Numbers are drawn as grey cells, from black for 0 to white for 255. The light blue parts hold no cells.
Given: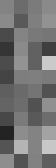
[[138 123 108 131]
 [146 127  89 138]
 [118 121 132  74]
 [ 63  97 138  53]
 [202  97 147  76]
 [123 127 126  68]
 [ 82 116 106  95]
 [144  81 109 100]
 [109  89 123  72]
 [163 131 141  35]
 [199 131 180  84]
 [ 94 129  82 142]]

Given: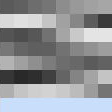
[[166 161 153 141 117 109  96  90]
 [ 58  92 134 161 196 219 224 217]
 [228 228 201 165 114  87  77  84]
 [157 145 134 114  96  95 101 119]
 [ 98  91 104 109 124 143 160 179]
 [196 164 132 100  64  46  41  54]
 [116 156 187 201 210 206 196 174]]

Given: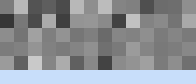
[[143 110 108  79 128 132 188 142 184  75  94  83 184 124]
 [169 116 138 131 193  66 138 150 148  63 171  74 120  54]
 [122 133 123 143 130 134 106 127 118 147 127 161 116 141]
 [136 125 121 133 155 122 112 144 132 123 129 148 129 124]
 [112 142 123 160 147 139  67 136  96 172 133 201  97 155]]

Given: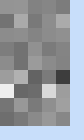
[[124 134 130 149 148]
 [171 141 121 170 115]
 [144 140 132 142 140]
 [132 123 145 114 125]
 [131 139 155 114 140]
 [ 61 123  99 177 157]
 [157 217 108 104 238]
 [160 143 122 152 117]
 [135 152 138 121 110]]

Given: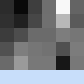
[[100 248 111  62   9  44]
 [ 90 184 112  71  32  48]
 [118 125 107 107  77  60]
 [124  80 114 118 126  81]
 [120  23 120 120 154 106]]

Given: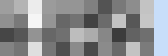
[[195 141 121  83 128 149 149 155 236 180 158]
 [198  87 195 107  66 115 103 149 245 121 144]
 [111  98  60 135 172 189 112 103 147  86  70]
 [123 195 105 139  74 139  78 118 223 117 131]]

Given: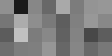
[[151 148 124 169 104 135  26 144]
 [136 152 128  94 122 142 172 118]
 [ 93  72 131  97 136 124 193  92]
 [120 105 134 103 150 127 125 110]]

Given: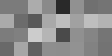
[[116 112 145  41 138 172 123 123]
 [179 190 161 190 169  89 108 170]
 [117 133 144  74 181 204 128 124]
 [115 130 146 141 142  96 166 105]]
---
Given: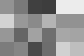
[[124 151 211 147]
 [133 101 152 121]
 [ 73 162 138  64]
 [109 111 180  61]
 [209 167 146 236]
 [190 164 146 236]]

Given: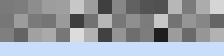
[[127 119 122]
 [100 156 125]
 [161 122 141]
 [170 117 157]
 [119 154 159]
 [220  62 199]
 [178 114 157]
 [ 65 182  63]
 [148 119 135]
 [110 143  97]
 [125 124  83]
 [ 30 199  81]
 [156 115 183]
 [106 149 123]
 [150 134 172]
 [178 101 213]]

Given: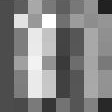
[[ 76  76  76  76  76  76  76  76]
 [ 74 125 127 160 125 125 227  93]
 [122 234 234 242 234 233 152 168]
 [ 54 199 198 147 197 194 254 121]
 [115  65  65  58  67  68 112  94]
 [ 85  86  85 109  87  86 156 120]
 [129 169 168 165 168 168 141 146]
 [ 40 146 147 121 141 144 149  33]]

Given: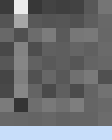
[[103 123  72  69  87  72 104  84  59]
 [102  52 135 127 134 131  80 166 235]
 [100 110 100  81  97  77 108  88  55]
 [103 121  74 103  89  96 124  84  67]
 [ 98 112  95  88  94  94  90  86  63]
 [100 126  75 112  86 101 119  81  66]
 [100 101 100 122 100  96 121  94  88]
 [108 105 114  80 103 106 103 104 117]]

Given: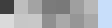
[[218  62]
 [199 190]
 [200 163]
 [144 123]
 [169 121]
 [150 159]
 [169 184]]

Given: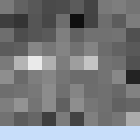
[[114 126 110 142 122  91 110  62 122]
 [ 91 147 114 106 180  95  77  52  98]
 [102 116 120 126 234 134  85  85  88]
 [ 62 140 140 134 176 119  90  71  74]
 [123  96 112 117 125 132 127 110  76]
 [ 67 142 133 108 158 113  97  15  91]
 [128 118 109 108 196 132 113  67  68]
 [110 112 112 115 115 108 113 110 121]
 [118  97 104 136 111  98 115  92 126]
 [171 102 130  35  81  89  80 125 116]]

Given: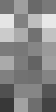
[[ 56  80 128 170 123 203 229 115]
 [162 134 114 124 120 172 129 159]
 [110 134 112  99 134 113 190 105]
 [ 67  85 132 160 154 194 232 121]]
